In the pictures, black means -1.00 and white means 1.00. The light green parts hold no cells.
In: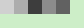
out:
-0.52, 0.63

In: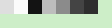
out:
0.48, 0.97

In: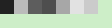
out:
-0.39, 0.77

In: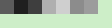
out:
0.37, 0.62

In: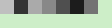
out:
0.07, 0.50

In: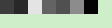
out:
-0.22, 0.79

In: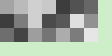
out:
-0.41, 0.80
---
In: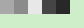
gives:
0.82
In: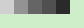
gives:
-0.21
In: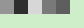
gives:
0.69
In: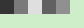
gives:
0.75
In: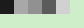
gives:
0.14
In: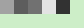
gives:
-0.11
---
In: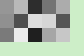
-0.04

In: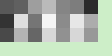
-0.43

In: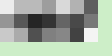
0.58

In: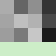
0.23

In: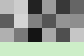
0.38

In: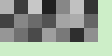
0.18

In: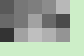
-0.60

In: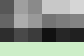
-0.65

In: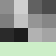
-0.67
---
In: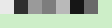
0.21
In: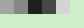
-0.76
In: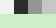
0.18
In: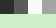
0.96
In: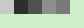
-0.37
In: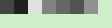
0.76
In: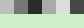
-0.66
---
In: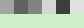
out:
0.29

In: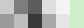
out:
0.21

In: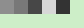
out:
0.11

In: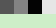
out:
-0.33

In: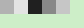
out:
0.40

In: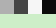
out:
0.38
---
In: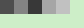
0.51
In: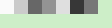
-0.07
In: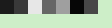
-0.44
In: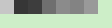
0.20
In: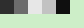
-0.88
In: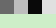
0.76
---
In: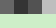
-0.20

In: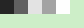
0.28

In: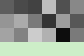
-0.48

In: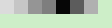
-0.01

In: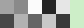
-0.44

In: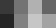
-0.21
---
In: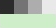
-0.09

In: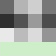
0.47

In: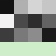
-0.05

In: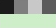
-0.01

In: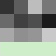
0.12

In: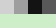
0.24

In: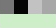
-0.97

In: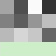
0.68

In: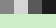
0.67
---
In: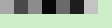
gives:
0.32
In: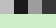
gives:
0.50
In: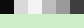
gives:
-0.91
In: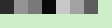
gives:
-0.66
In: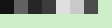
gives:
-0.86
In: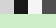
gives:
0.66
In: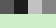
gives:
-0.31
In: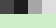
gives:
-0.45
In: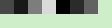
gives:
-0.44
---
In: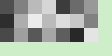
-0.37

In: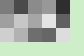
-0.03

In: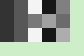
-0.60

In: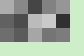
0.36

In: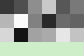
-0.56

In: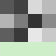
-0.32

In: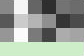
0.07
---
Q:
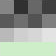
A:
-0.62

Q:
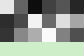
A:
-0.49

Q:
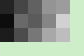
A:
-0.24

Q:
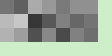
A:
-0.04

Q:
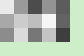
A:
-0.40

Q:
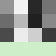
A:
0.90
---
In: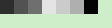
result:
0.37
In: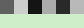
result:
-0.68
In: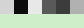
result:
-0.53
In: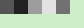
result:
0.77
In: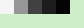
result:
-0.77
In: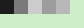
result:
0.23
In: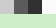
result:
-0.62
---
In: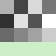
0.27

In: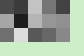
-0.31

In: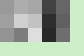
0.74

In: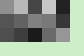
-0.80

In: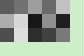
-0.65

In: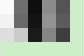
-0.79
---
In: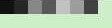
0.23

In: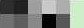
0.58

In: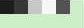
0.94

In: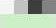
-0.51

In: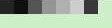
0.60

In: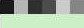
0.59

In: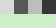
0.48

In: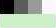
0.21
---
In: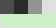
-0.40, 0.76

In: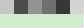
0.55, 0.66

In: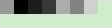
0.19, 0.63

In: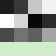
-0.77, 0.29

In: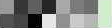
0.20, 0.43

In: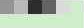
0.17, 0.72

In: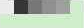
0.84, 0.25

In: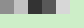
0.11, 0.69
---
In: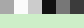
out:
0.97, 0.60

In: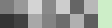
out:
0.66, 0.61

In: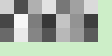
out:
0.94, 0.83

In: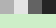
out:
0.79, 0.40

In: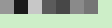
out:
0.56, 0.18

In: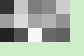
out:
0.94, 0.72

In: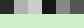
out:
0.61, 0.40

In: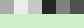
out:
0.85, 0.56
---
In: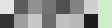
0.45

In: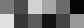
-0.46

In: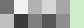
-0.32

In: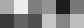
0.05

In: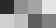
-0.26

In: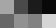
0.02

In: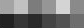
-0.36

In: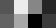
-0.99

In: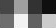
-0.24
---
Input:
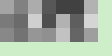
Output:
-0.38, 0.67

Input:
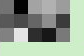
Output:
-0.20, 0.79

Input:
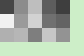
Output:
0.65, 0.89

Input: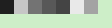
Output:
-0.31, 0.83

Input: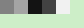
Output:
-0.85, 0.89

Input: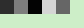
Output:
-0.98, 0.67

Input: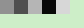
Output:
0.42, 0.69
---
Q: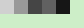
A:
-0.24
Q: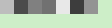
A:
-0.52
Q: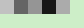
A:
-0.82
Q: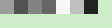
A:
0.50
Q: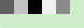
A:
0.89
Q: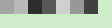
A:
0.19
